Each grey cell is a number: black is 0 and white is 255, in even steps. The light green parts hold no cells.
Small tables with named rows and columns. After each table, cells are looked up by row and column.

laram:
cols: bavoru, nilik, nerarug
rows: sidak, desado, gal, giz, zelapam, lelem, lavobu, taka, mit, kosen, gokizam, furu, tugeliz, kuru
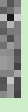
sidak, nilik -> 87
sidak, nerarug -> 124
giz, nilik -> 181
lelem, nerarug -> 132
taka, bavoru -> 143
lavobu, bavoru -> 112
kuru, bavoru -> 137
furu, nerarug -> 75
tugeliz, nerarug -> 75
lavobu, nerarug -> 132
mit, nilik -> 146
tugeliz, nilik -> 155
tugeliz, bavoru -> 88
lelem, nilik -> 78
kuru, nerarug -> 67
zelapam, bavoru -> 94
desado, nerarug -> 149
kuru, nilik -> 155
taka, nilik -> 138

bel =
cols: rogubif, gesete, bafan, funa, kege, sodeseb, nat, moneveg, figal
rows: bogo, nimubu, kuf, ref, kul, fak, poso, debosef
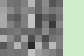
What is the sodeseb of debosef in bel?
156
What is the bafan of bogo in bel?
112
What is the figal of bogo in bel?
104
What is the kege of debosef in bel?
192
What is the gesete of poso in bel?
120
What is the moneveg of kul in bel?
100
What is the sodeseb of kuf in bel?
70
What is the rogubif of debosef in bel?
115
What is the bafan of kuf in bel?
90
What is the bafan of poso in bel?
180
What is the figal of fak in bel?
125
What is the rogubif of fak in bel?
179
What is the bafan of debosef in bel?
113
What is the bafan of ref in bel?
105
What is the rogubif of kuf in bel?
170
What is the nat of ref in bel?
127
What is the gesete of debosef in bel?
119
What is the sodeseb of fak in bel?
130
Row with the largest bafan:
poso

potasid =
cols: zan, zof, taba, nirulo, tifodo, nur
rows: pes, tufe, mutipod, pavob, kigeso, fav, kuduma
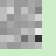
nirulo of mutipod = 167
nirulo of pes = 153
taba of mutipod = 159
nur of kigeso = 232
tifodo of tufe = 165
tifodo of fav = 162
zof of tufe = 213
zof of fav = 198
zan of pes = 161
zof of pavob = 167
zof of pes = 176
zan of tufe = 188
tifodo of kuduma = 172
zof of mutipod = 147
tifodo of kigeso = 180

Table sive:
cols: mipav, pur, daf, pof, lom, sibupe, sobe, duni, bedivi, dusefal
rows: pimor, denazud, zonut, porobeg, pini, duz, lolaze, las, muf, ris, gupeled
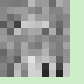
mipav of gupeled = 125
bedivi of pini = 97
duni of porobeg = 132
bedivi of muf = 101
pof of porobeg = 205
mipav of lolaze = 137
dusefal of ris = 196
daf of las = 124
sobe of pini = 100
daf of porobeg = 64
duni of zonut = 140
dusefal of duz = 139
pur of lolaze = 163
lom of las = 152
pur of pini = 98
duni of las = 131
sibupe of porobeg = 190
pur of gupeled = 94
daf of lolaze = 129
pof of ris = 146

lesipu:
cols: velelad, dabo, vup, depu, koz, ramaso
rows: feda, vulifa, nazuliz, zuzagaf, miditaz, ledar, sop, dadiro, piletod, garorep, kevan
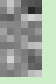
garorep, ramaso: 95
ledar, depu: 157
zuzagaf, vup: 133
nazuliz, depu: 187
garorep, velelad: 133
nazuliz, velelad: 103
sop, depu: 160
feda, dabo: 198
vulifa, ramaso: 62
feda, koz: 85
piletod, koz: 90
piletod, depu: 128
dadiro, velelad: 142
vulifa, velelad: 127
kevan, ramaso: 198
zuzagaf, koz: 116

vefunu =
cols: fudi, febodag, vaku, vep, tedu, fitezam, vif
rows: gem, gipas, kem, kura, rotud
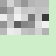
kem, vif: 56
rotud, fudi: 185
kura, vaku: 95
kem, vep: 214
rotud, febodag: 236
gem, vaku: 176
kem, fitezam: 199
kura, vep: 133
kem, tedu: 118
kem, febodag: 193
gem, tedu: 181
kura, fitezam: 221
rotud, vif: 177
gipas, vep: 198
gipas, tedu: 202

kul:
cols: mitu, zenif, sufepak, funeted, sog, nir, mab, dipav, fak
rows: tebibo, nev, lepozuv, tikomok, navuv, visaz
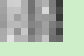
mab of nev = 216
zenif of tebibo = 206
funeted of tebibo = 174
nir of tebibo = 163
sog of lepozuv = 124
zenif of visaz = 224
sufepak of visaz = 180
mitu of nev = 162
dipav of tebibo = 123
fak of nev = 73
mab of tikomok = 161
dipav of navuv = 116
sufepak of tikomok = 185
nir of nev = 152
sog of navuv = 116
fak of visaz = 104

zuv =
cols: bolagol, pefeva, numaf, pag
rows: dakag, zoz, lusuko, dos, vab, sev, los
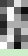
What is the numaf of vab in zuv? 83
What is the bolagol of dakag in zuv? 65
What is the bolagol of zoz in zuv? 133
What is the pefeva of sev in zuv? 236
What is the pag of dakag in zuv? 158
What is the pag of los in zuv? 165
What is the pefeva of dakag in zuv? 91
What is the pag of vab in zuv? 196
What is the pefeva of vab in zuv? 210
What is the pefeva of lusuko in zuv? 251
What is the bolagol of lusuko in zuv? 65
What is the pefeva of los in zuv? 157
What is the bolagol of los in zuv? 255
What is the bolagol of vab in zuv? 57
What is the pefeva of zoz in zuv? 250
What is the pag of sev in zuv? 100
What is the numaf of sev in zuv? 63
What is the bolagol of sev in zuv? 183

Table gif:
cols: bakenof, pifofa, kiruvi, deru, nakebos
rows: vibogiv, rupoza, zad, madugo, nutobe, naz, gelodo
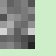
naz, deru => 76
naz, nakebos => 60
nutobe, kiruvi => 93
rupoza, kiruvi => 110
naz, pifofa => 106
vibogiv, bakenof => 142
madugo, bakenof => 155
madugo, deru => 107
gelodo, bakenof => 125
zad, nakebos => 103
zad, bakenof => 82
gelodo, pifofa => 134

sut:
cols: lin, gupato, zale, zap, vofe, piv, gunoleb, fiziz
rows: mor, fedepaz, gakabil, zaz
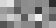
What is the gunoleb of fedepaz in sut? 152
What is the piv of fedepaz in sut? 57
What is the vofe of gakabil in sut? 191
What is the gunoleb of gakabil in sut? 142
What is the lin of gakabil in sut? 175
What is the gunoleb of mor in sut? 141
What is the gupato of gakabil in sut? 207
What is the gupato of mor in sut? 226
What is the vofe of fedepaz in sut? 140
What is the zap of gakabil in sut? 91
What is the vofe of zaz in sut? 138
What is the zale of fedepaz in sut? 90
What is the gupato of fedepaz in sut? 142
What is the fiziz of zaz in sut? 175
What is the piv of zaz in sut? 85
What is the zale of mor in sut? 122
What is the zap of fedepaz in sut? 142
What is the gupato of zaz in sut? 112
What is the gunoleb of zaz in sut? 151

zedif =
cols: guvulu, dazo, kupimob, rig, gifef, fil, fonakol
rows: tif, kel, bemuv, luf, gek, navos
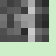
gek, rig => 42
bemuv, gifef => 155
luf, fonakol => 41
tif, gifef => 171
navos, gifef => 189
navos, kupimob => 78
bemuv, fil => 63
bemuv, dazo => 67
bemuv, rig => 155
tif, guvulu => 87
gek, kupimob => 108
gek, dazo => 100
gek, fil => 109
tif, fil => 67
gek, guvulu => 79
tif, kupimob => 74
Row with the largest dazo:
gek

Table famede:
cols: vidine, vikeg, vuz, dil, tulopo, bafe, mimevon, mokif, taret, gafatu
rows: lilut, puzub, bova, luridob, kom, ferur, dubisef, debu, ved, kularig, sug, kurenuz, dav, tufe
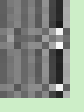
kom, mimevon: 108
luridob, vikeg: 115
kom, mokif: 163
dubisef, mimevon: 99
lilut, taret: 41
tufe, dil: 105
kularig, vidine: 97
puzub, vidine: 96
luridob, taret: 27
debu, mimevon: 152
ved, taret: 37

